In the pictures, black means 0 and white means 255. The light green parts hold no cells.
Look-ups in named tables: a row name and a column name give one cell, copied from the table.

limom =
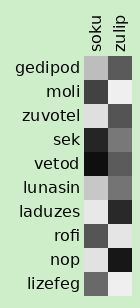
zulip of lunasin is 116
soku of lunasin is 199
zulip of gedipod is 90
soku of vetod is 15
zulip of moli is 239
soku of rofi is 85
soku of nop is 226
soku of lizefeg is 105
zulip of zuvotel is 84
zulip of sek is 120
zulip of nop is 23
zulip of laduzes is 41
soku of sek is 37
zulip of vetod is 91

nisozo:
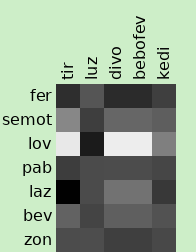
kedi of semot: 94
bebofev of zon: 63
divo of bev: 95
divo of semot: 102
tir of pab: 61
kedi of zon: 72
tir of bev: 98
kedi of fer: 63
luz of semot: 62
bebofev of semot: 102
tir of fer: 46
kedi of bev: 82
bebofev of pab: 76
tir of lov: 232
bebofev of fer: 43

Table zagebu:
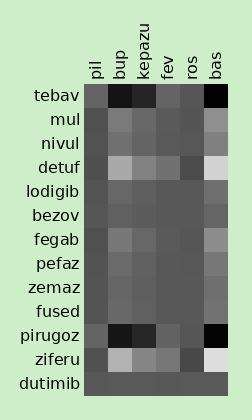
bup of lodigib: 103
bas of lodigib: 111
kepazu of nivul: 100
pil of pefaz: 83
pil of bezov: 86
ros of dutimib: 89
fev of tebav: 100
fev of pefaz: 88
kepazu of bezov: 92
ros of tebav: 86

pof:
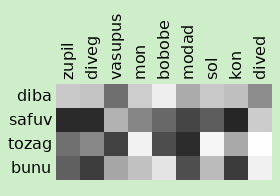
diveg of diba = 195
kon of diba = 191
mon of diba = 205
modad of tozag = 44
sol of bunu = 187
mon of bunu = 193
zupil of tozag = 112
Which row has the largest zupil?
diba

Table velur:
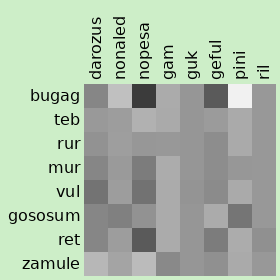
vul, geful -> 139
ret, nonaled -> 157
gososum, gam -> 171
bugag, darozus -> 134
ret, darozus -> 134
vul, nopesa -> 114
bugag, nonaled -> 192
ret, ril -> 144
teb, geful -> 155
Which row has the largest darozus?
zamule

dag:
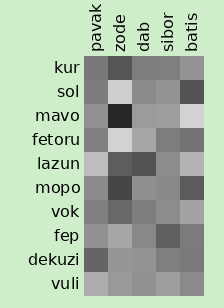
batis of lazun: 179
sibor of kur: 127
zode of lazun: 93
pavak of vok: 128
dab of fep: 136
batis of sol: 84
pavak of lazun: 189
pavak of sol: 124
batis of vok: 163
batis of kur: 148
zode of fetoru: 210
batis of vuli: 138
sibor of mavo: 157
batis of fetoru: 116
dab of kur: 126
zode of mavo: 39
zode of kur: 85
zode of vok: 104
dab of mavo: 155
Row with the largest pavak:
lazun

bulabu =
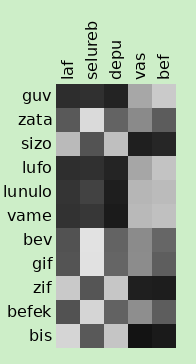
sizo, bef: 38
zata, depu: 99
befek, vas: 142
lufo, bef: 195
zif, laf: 201
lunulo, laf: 52
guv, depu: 35
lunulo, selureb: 66
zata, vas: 138
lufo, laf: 46
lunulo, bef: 187
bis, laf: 213
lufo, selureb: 48
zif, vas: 31
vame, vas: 185
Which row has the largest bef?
guv

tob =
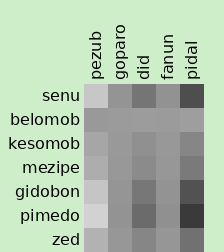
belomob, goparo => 155
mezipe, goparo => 152
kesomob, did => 144
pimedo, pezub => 210
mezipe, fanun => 151
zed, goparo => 151
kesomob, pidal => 134
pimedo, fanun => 144
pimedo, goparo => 147
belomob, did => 156
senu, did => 117
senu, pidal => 78
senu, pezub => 199
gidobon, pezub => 197
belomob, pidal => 158
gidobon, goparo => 149
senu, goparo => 148
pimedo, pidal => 58
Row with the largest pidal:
belomob

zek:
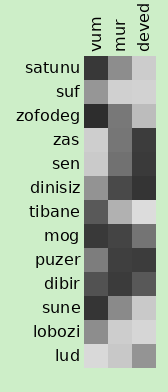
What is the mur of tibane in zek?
177
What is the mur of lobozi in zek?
205
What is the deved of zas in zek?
60
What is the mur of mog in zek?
68
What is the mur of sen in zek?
113
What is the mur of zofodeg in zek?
120
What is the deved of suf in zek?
210
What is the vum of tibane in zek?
89
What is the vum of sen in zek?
202
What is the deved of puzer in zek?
60
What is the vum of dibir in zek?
82
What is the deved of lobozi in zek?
214
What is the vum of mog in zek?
57

